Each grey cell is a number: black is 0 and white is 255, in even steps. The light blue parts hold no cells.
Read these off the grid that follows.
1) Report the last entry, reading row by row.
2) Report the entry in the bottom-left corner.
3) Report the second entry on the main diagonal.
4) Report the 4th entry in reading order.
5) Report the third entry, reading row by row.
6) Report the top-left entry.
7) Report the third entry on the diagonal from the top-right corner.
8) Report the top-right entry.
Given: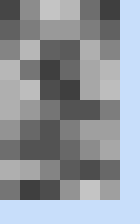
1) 159
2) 117
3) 125
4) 183
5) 196
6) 70
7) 91
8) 63

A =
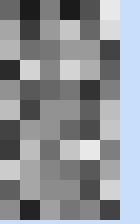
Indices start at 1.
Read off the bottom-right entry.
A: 67
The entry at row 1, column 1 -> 103
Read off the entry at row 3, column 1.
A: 181
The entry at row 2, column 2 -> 59
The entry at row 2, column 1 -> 166
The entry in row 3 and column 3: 118
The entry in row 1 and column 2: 27
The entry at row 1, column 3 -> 126
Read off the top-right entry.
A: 232

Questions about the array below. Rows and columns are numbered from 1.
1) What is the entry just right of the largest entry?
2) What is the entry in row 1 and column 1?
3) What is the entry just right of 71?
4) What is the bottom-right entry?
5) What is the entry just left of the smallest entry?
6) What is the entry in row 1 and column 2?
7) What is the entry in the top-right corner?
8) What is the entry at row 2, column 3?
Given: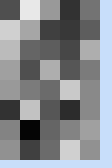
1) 153
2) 79
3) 174
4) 145
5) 131
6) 232
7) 115
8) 64

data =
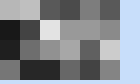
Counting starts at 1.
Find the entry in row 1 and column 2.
191
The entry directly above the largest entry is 89
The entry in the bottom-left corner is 118
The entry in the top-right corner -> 89
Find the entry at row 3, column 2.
110
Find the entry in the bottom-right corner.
132
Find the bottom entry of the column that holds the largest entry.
39

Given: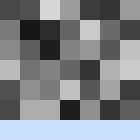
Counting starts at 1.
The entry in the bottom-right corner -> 94
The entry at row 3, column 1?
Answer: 136
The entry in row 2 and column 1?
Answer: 122
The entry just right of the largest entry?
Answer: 156
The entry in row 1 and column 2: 80
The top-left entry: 72
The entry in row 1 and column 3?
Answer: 214
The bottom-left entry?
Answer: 72

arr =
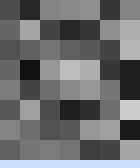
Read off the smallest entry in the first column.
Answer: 76
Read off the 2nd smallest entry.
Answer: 25
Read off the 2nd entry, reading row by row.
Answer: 40
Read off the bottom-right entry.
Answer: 166
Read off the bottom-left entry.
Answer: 96
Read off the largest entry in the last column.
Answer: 203
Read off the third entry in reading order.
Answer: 131
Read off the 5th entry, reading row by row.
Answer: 143
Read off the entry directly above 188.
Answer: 96
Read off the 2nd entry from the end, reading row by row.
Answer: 69
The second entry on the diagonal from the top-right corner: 143
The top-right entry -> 131
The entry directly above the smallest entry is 96
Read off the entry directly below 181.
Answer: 32
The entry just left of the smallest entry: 103
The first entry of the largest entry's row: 89
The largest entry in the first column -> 131

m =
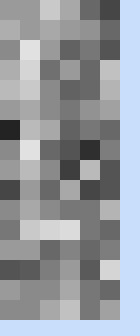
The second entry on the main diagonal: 154
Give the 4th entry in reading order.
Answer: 168
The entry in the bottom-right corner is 161
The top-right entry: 70
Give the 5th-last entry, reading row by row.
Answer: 138
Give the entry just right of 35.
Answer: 186
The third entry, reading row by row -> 201
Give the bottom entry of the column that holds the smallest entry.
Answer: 138
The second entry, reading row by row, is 154
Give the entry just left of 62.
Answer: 138
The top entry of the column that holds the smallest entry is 154
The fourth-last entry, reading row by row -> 168
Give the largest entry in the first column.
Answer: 186
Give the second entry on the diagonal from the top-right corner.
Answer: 146
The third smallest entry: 62
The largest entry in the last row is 193
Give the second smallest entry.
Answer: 47
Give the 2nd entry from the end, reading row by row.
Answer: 119
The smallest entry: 35
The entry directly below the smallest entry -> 138
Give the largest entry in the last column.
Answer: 213
